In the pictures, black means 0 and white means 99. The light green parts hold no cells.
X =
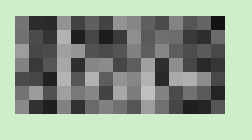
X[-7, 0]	45
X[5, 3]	62
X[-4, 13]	16
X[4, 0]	29
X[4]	[29, 27, 13, 70, 33, 69, 36, 57, 52, 69, 16, 66, 68, 55, 28]
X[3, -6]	62
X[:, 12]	[33, 22, 30, 27, 68, 44, 12]
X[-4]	[51, 22, 33, 65, 18, 52, 54, 27, 36, 62, 18, 55, 27, 16, 21]
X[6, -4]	27
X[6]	[53, 19, 12, 50, 19, 41, 50, 44, 33, 61, 44, 27, 12, 14, 33]
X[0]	[45, 17, 16, 57, 26, 37, 26, 57, 52, 37, 29, 51, 33, 39, 7]
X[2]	[61, 27, 29, 62, 58, 32, 29, 33, 50, 36, 52, 36, 30, 35, 28]
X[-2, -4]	29
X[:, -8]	[57, 23, 33, 27, 57, 65, 44]
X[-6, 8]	55
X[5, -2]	35

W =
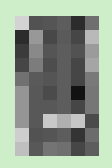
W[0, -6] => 82
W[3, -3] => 36
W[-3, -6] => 58
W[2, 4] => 32
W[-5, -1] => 46
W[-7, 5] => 64
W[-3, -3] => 68
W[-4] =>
[58, 34, 34, 36, 27, 46]
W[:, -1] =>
[43, 72, 60, 64, 47, 46, 46, 29, 42, 36]
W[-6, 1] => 35
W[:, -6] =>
[82, 17, 23, 27, 44, 58, 58, 58, 80, 74]
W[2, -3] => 36
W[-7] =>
[27, 48, 30, 36, 27, 64]
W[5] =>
[58, 34, 29, 36, 7, 46]
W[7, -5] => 34
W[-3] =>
[58, 34, 78, 68, 77, 29]
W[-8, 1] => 53

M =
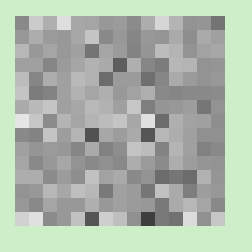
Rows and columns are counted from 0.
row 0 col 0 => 53
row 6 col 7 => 62
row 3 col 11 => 71
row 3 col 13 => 57
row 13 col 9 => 59
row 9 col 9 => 73
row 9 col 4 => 52
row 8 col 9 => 33
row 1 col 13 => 66
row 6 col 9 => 49
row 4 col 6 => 42
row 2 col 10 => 73
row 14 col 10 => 47
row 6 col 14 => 57
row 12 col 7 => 62
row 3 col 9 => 52
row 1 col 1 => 67
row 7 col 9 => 87
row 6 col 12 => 61
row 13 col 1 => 53
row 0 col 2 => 68
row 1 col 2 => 60
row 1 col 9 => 59
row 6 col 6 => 69
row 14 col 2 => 54
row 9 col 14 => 53
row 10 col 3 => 65
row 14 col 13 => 56
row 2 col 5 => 45
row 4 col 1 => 52
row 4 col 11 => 66
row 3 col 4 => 64
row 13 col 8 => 60
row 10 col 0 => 64
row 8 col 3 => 61
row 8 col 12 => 62

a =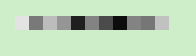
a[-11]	88
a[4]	12
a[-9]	73
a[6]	29

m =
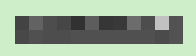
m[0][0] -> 26
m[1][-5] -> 31
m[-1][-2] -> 29
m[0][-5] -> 22
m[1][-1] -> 32
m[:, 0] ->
[26, 28]

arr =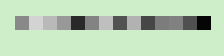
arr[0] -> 53
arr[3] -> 59
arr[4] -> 16
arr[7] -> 32

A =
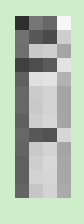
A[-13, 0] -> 18
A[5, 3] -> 64
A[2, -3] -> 78
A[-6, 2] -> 83
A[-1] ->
[39, 77, 82, 66]
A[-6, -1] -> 64
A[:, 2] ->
[40, 29, 80, 35, 88, 82, 82, 83, 32, 82, 84, 83, 82]
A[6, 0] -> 40
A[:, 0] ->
[18, 44, 43, 25, 37, 40, 40, 37, 40, 39, 37, 37, 39]
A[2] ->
[43, 78, 80, 64]
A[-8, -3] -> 79
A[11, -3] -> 82

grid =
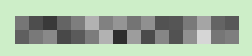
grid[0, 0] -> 46
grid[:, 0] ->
[46, 37]
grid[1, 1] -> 47
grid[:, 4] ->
[49, 35]
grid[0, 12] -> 47
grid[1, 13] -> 83
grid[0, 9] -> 56
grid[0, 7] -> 58
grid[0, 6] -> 50

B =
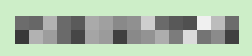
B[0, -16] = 42
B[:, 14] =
[73, 54]
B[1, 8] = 53
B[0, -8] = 56
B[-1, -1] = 25
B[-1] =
[22, 69, 61, 41, 27, 64, 60, 25, 53, 57, 67, 48, 85, 45, 54, 25]
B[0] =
[42, 40, 69, 41, 35, 66, 62, 53, 56, 80, 41, 34, 31, 93, 73, 42]
